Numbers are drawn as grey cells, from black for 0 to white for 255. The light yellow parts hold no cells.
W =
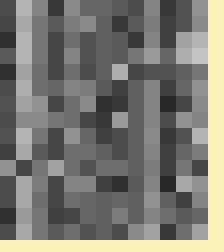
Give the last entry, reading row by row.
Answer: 161
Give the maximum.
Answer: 195
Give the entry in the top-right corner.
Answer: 146
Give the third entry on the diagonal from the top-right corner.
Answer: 64
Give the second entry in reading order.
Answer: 179
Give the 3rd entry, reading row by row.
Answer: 132
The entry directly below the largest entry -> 119
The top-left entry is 76
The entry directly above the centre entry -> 48
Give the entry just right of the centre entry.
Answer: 154
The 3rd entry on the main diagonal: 119
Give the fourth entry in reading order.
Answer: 56
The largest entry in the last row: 167
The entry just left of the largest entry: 173
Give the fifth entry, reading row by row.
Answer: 138
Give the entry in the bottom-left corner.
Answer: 76
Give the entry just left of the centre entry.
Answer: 70
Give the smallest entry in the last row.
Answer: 56
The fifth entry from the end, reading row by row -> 138
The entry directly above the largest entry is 179
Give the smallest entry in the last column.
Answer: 70
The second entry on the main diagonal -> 167
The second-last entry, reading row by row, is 111
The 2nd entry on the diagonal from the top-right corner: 82

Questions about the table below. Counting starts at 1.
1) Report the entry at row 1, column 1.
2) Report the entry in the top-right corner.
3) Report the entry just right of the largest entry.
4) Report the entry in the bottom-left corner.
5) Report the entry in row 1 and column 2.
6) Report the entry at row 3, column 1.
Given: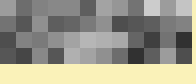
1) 156
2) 196
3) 156
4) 86
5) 109
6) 78

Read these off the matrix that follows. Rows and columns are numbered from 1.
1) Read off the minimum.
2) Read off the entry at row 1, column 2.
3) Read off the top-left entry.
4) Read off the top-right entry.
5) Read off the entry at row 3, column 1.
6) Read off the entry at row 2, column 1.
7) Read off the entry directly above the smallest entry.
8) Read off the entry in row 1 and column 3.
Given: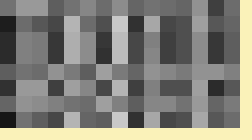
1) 22
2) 153
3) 114
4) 108
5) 43
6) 29
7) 101
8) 153

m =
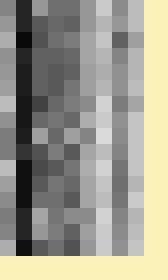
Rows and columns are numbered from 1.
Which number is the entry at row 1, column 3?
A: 151
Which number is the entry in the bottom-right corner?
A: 196
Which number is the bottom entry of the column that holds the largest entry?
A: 202
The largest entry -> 218
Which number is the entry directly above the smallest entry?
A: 37
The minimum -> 9
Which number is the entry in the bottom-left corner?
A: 173
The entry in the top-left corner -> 132
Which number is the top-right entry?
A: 188
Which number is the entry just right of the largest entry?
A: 139
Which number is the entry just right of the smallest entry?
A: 82
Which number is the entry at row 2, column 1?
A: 151
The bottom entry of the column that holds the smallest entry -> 16
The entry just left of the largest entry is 132
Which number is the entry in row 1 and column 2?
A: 37
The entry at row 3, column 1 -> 173
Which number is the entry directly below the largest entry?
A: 188

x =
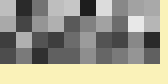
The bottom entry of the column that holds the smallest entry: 142
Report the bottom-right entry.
96
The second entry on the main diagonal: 69
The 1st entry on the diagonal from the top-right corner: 169
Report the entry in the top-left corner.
190
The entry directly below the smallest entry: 129
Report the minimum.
29
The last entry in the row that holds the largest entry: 182
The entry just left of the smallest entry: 198
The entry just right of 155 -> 83
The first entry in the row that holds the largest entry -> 169
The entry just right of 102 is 122

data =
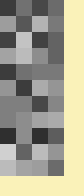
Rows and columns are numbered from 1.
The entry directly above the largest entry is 47
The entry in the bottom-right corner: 107
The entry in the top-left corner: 60
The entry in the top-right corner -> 107
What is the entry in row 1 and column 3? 72
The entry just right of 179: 121
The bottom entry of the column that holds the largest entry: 187
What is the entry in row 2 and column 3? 179
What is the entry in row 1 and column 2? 113
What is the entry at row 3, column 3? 66

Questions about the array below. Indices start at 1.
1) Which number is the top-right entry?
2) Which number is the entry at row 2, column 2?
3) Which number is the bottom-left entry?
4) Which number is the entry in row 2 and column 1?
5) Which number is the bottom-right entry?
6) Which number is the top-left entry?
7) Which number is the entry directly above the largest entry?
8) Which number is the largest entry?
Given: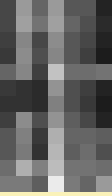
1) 35
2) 160
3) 122
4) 71
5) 154
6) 71
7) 188
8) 235

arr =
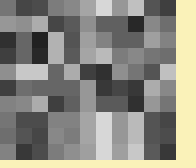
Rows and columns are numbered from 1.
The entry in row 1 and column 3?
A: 76
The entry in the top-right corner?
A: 63
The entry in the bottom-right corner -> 56
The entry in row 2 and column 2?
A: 143
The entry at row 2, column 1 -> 151
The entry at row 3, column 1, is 48
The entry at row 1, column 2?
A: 70
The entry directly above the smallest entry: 172
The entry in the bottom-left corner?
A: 130
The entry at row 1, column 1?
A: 117
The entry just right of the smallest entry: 178
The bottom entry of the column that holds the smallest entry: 76

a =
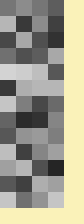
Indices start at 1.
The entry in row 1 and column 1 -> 118
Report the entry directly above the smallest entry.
160
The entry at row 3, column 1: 72
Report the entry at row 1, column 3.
118
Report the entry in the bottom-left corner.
197
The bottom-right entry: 197
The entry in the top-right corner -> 93
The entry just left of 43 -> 100
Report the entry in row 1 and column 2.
140
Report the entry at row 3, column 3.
80
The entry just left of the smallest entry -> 80
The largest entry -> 211
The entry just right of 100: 43
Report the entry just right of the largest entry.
205
